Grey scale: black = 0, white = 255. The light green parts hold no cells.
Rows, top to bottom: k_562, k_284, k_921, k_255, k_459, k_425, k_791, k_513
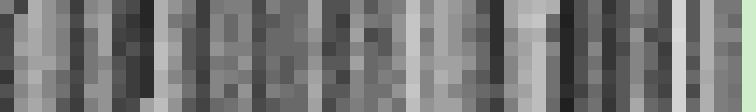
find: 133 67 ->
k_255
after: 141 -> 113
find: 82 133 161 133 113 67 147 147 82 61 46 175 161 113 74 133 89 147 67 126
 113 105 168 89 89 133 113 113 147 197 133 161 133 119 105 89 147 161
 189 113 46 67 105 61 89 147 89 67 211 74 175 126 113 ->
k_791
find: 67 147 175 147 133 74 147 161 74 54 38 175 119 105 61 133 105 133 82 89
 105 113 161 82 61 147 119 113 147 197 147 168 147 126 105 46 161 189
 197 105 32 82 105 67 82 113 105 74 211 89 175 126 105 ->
k_284
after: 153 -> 133
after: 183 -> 175
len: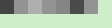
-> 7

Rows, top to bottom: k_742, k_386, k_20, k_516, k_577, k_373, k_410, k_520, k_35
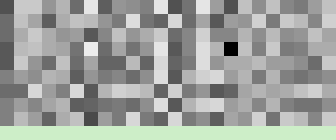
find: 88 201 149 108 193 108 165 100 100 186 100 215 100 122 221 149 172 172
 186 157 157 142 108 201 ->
k_577
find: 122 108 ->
k_520

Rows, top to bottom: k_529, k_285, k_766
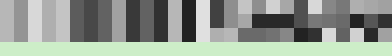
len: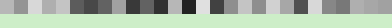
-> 28
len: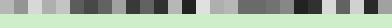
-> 28
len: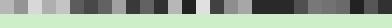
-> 28
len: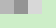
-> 3
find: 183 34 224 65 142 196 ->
k_529
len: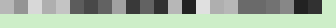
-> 23

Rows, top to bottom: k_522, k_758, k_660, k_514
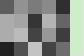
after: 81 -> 195
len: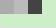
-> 3

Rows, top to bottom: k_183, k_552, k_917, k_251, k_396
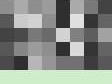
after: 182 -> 149
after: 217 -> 53
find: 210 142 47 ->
k_552
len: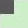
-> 1

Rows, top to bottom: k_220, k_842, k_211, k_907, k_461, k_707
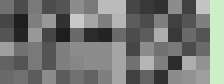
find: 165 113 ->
k_461
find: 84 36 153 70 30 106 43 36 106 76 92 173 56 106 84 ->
k_211
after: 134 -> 140
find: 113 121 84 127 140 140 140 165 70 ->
k_907
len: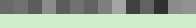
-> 14
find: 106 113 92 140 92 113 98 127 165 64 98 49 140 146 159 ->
k_707
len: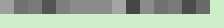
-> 15

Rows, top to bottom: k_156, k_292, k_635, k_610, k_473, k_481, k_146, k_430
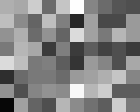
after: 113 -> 93
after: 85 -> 79
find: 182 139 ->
k_430

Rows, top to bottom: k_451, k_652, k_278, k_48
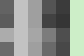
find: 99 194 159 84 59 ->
k_451
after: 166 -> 124
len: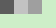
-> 3

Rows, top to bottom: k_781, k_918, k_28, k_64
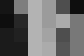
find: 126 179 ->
k_781
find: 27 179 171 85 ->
k_64
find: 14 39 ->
k_918
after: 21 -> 126
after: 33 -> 179
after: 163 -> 78

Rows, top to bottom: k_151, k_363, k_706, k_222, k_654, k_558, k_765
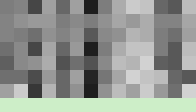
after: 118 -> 166
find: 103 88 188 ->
k_151
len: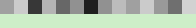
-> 14

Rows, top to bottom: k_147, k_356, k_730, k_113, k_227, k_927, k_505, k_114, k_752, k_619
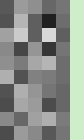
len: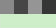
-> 4
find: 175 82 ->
k_927
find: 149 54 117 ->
k_113
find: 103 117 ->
k_147
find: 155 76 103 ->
k_114

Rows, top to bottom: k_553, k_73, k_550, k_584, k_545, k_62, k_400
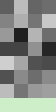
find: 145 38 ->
k_584
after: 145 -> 38
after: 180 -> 109
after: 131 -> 174

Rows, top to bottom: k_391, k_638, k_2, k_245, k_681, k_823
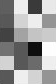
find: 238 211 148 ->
k_823
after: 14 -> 253
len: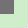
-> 1
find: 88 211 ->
k_638
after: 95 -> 238
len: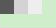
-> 3

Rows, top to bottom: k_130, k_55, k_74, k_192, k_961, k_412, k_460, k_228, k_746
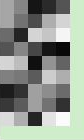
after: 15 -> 147
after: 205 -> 174
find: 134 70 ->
k_192
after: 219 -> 174
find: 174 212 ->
k_55
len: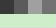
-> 4

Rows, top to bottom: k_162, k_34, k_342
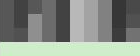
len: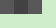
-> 3
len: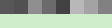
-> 8
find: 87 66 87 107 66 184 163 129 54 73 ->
k_162
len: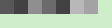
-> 7

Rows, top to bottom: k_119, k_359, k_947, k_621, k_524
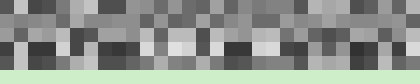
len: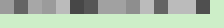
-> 15
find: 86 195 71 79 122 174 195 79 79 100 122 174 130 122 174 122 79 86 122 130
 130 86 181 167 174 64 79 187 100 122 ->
k_524
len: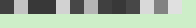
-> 13
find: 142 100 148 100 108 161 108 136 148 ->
k_359
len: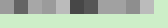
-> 11
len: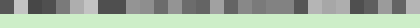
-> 30
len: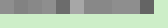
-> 11

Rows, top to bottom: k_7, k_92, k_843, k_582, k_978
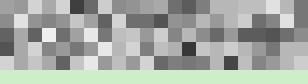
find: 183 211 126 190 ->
k_582
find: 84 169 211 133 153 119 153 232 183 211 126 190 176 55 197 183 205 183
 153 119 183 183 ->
k_582
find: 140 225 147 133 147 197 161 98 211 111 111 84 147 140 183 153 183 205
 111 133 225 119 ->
k_92
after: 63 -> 105
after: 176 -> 55

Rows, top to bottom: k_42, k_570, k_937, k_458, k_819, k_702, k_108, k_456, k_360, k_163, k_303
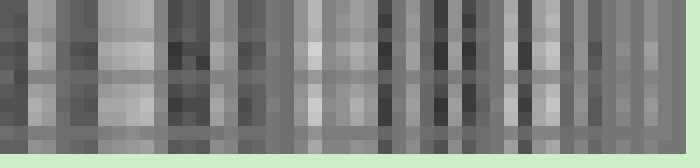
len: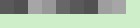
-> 9
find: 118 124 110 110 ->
k_163
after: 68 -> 118

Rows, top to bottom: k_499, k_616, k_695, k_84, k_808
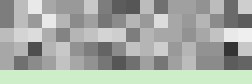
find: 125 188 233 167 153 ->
k_499
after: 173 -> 131
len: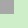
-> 1
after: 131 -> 181

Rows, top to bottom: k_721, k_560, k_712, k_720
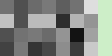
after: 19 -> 161
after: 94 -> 114
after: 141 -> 59
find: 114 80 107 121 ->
k_721
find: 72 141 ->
k_720

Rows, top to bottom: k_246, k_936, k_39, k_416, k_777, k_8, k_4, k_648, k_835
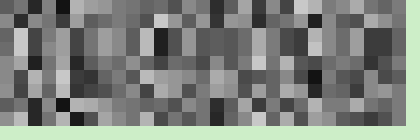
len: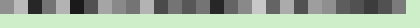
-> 29
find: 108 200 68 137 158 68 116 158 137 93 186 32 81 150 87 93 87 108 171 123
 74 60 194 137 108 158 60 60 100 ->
k_416
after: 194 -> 137
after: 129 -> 19
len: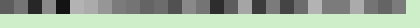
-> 29
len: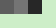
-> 3

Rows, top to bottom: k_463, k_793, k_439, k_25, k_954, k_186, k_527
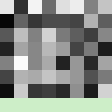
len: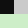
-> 2
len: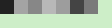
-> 7
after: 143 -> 28
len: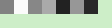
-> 7
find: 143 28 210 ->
k_527

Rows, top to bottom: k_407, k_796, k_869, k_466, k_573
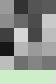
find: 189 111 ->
k_573
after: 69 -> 189
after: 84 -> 90
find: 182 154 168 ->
k_466
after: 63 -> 214
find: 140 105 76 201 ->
k_796
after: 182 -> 154

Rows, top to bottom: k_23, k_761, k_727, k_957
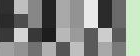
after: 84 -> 191
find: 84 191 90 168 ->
k_957
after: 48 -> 191
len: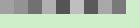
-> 9
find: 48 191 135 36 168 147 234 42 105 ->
k_23
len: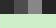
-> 4

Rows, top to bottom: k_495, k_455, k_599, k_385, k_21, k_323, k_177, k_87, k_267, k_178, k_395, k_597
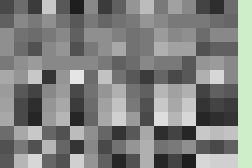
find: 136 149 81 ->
k_385
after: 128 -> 114

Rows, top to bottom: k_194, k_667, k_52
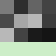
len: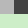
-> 2
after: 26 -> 20
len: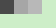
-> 3
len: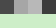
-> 4
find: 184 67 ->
k_52
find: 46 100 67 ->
k_194
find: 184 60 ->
k_667

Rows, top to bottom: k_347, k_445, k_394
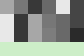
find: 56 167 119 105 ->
k_445
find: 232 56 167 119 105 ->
k_445
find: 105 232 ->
k_347
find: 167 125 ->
k_394
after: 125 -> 105

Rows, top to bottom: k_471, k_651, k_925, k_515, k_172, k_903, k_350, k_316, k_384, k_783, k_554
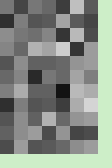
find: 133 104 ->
k_515
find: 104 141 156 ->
k_554
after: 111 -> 133
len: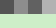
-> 4
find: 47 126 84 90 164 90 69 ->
k_651

